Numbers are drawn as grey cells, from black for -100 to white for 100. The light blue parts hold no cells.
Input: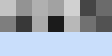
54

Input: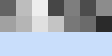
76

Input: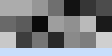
57

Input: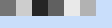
61

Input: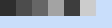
28

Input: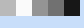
45

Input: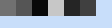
-11

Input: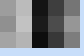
47
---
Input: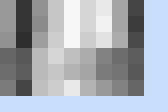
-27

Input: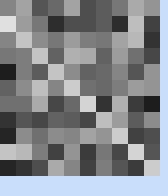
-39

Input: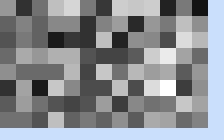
12

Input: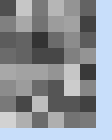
5

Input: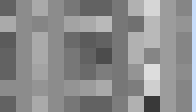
10

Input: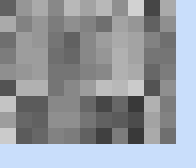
-3

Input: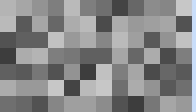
-30

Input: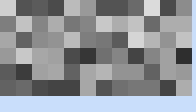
-64
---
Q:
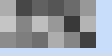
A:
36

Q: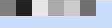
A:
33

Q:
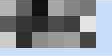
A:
19

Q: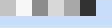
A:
69

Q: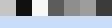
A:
11

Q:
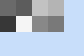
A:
92
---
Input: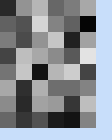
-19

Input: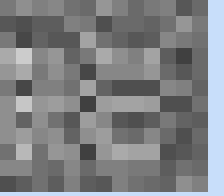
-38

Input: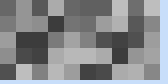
-37

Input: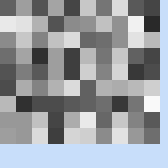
24

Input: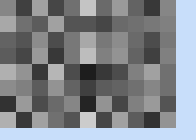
38
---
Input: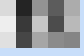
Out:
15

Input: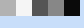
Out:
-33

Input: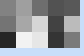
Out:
-14

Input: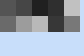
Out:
-75

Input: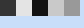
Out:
-86

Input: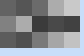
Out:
-16
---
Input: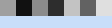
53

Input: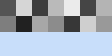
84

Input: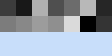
-15

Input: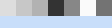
6

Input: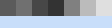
0

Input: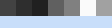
0

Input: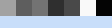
-43

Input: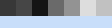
15

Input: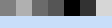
-100

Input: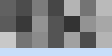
41
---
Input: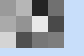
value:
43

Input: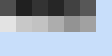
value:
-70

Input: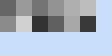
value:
15

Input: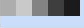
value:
3

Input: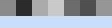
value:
-15

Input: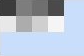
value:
-2

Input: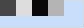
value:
73
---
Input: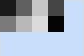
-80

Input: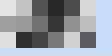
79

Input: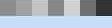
10

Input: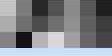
52

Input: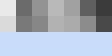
83

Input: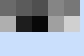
-18

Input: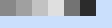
7

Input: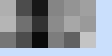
37
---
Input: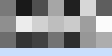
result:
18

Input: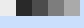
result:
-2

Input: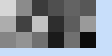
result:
-12

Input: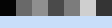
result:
62

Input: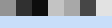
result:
-45

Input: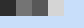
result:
-31

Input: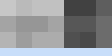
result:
-43

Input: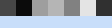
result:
79

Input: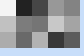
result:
-56
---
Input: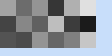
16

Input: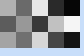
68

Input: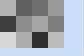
-62

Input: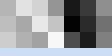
26

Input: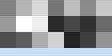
36

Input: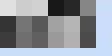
-25

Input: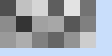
0
